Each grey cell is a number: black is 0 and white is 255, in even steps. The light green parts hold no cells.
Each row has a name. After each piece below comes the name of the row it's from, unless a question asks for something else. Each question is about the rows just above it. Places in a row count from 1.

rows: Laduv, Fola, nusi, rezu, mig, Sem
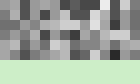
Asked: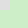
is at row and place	nusi, 10
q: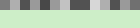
Fola
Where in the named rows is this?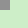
Sem, 5
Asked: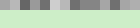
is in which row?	mig
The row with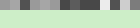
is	Laduv
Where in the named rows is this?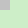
Fola, 7
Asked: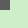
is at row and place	Laduv, 8

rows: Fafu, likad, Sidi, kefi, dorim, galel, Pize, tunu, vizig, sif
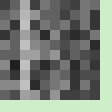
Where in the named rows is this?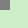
dorim, 1
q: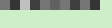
Sidi
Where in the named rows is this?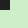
Pize, 2
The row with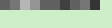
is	likad
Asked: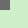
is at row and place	Fafu, 10
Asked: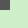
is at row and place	Pize, 4

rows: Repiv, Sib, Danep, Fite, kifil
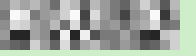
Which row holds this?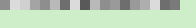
Danep
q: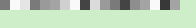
Sib
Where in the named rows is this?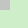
Fite, 17
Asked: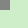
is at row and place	kifil, 14
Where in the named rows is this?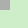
Danep, 15

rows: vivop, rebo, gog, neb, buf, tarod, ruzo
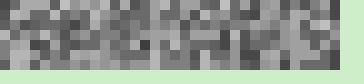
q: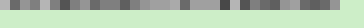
neb
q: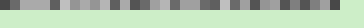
vivop
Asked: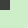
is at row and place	buf, 15
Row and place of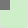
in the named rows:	buf, 13
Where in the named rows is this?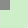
rebo, 22

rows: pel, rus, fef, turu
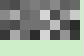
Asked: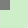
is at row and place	pel, 4
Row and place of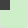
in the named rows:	turu, 6

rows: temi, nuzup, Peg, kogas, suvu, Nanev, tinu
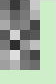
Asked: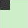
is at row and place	temi, 2
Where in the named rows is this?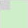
kogas, 2
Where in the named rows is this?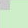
temi, 4
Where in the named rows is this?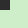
suvu, 2
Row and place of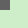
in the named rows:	nuzup, 2
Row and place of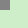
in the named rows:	Peg, 3

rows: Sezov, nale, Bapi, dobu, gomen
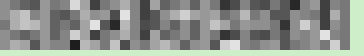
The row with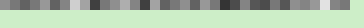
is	dobu
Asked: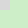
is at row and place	Sezov, 8
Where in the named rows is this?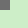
nale, 23

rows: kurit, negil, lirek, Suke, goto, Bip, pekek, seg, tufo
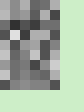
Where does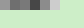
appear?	pekek
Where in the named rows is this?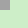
goto, 4
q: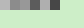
negil
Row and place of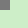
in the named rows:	pekek, 3
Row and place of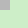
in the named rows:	negil, 1
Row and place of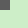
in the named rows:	negil, 4

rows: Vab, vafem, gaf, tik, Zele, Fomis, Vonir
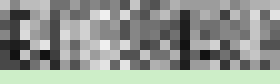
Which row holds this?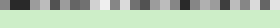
vafem
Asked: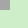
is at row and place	Vonir, 17
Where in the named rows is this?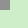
tik, 27
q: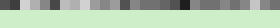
gaf
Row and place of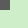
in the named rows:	Vonir, 18
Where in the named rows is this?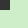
Vonir, 23
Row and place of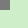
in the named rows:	tik, 16

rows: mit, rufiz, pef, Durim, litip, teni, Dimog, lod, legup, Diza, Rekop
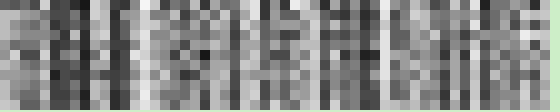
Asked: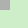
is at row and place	mit, 11
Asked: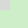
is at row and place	litip, 15
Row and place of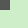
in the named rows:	mit, 2

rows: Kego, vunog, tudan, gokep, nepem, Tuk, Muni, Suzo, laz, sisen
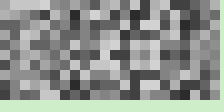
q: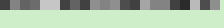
sisen
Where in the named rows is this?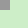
Tuk, 20
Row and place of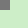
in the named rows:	Suzo, 22
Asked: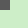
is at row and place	Kego, 10
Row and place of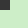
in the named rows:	gokep, 13

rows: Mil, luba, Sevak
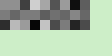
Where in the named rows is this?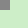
luba, 8
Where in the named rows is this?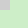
Mil, 4
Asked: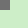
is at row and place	luba, 6

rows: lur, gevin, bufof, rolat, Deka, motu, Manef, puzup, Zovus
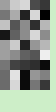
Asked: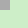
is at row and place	gevin, 2
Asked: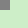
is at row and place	puzup, 5
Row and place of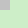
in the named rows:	bufof, 1
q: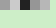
Deka
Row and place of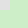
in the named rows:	puzup, 2
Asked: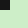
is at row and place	rolat, 1

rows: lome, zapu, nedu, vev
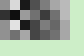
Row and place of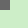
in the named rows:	nedu, 6
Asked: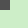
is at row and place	lome, 4
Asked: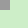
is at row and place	zapu, 3
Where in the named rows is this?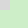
lome, 2

